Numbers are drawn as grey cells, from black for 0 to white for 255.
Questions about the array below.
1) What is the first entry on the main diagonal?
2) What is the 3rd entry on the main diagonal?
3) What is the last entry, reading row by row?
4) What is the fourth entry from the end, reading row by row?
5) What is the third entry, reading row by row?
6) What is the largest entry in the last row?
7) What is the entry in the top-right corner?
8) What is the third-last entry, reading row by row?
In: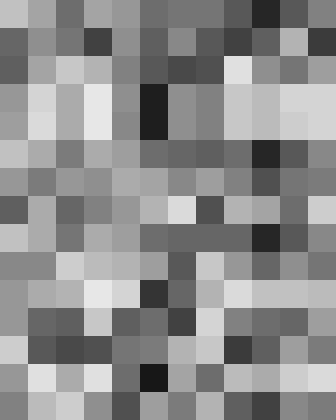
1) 193
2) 199
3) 123
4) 95
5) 109
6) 205
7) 129
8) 65

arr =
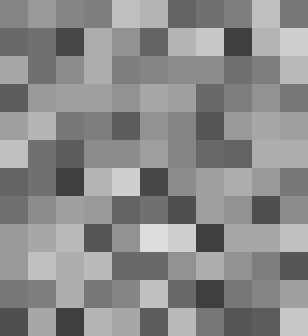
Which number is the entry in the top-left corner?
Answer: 133
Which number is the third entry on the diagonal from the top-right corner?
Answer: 112
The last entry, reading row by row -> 199
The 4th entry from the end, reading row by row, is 119
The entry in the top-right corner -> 119
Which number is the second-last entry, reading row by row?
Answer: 92
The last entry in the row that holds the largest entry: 192
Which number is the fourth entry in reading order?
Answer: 126
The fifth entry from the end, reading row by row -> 186
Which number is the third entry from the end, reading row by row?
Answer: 86
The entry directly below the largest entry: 105
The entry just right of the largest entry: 207
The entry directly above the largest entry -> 112
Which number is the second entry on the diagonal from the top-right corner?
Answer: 180
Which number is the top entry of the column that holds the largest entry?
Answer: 180
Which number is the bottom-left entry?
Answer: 79
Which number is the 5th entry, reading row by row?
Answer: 192
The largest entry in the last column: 207
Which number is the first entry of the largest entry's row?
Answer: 153
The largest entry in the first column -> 192
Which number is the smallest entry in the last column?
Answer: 86
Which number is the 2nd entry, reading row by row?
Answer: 153
